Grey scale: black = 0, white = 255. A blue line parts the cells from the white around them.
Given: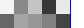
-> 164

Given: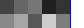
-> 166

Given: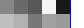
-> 177

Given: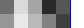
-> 232

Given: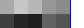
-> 38

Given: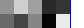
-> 68

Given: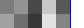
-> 111

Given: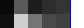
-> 206

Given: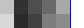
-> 43
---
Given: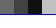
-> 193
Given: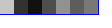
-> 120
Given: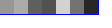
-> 39
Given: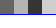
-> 207
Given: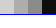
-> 14
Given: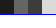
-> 218
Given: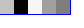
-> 126
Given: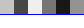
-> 147
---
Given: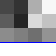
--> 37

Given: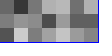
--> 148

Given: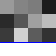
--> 86

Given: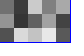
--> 53

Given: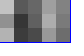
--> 54

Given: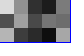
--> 160

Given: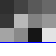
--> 184
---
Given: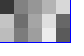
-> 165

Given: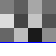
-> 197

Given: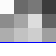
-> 221

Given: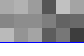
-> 141

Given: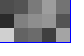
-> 142

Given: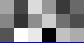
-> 142

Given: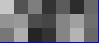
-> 76

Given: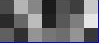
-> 188
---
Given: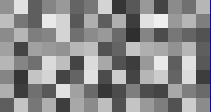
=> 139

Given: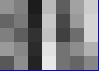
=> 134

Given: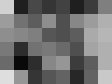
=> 201

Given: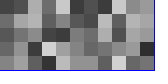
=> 116

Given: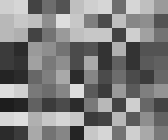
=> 121

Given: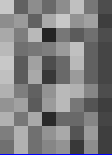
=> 62

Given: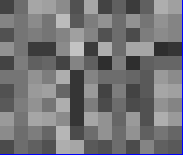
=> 89
